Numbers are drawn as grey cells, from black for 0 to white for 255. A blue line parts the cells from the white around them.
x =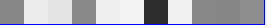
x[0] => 135
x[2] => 228
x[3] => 137
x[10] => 142

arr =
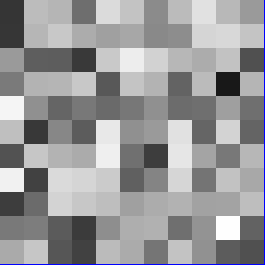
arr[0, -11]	53
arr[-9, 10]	80
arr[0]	[53, 188, 181, 110, 219, 195, 139, 187, 225, 184, 154]
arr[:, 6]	[139, 137, 210, 179, 144, 154, 61, 132, 172, 177, 117]
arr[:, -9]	[181, 200, 93, 181, 101, 135, 179, 218, 211, 91, 86]
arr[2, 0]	154
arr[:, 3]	[110, 172, 57, 200, 120, 92, 171, 213, 199, 59, 65]
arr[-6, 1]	56
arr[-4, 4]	203
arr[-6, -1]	100
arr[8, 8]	162
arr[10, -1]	80
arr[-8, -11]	122
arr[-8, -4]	99
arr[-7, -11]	245
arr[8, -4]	178
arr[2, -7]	201
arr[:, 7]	[187, 141, 183, 99, 108, 225, 230, 214, 178, 111, 195]
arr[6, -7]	239
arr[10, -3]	145
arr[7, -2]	194
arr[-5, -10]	198
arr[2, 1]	94
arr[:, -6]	[195, 167, 237, 196, 119, 144, 112, 96, 160, 174, 171]

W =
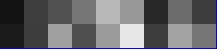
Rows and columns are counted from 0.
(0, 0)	19
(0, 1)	62
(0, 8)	61
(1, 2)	160
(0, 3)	118
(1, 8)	118

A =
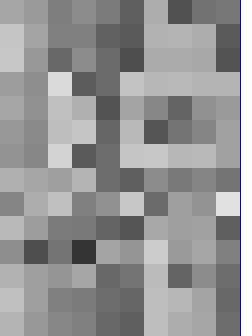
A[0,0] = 165
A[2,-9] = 151
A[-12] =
[198, 151, 105, 139, 107, 78, 170, 170, 168, 84]
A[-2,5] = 101
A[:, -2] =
[114, 174, 168, 180, 145, 133, 186, 133, 146, 160, 166, 140, 163, 165]
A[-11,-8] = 219
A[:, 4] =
[124, 97, 107, 107, 84, 101, 109, 110, 145, 100, 163, 104, 108, 105]
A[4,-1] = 155
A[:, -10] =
[165, 197, 198, 157, 167, 152, 146, 176, 133, 184, 142, 178, 191, 179]
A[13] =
[179, 151, 135, 128, 105, 96, 190, 173, 165, 109]
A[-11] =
[157, 143, 219, 92, 107, 195, 183, 184, 180, 180]
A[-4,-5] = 150
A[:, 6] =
[173, 177, 170, 183, 136, 85, 198, 139, 106, 169, 204, 187, 189, 190]
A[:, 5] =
[96, 90, 78, 195, 164, 184, 196, 96, 198, 86, 150, 116, 101, 96]
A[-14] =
[165, 155, 126, 141, 124, 96, 173, 80, 114, 118]
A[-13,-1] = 90
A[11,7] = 100
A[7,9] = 116
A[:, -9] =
[155, 164, 151, 143, 145, 137, 136, 167, 174, 156, 79, 159, 158, 151]
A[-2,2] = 129
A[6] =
[146, 136, 211, 89, 109, 196, 198, 182, 186, 161]
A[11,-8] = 149

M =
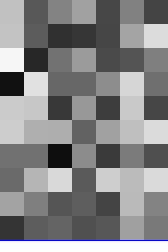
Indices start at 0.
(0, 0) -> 193
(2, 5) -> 84
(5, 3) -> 98
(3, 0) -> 17
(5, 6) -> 219
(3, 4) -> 141
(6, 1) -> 113
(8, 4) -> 68
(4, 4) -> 61
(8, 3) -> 94
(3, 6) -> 111
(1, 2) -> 48
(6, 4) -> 58
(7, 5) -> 187
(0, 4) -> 71
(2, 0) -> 246
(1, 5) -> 164
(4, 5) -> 201
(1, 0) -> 195
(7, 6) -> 218
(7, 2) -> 217
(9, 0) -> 52
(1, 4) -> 70
